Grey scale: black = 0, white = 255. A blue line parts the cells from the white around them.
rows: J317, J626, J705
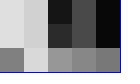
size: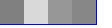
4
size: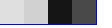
4
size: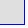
1
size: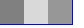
3

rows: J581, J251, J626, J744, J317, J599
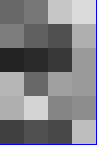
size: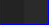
2
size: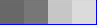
4
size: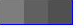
3

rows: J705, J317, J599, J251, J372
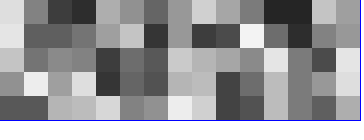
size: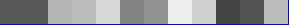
12
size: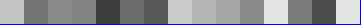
15

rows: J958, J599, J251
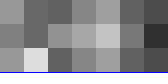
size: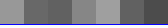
7
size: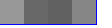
4
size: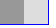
2

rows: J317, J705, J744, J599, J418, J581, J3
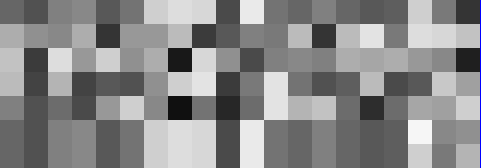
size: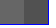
2
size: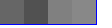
4
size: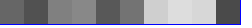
10
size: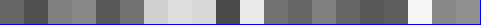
20
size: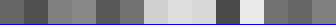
14
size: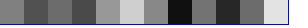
12
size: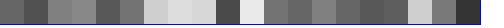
20

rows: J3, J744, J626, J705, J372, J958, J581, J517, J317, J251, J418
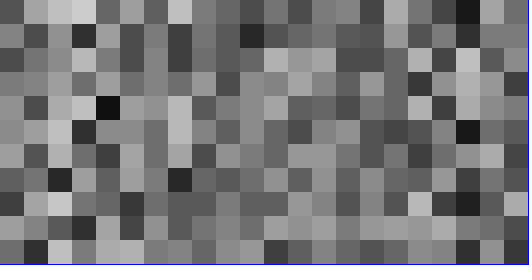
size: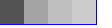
4
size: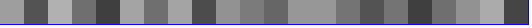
22

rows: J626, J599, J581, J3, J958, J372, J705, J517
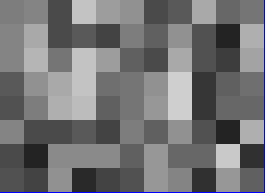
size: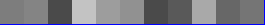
11
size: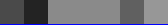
7
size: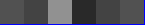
6
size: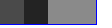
4

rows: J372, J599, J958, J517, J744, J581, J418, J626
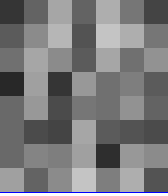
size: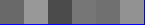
6
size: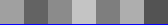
7
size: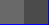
2
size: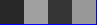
4

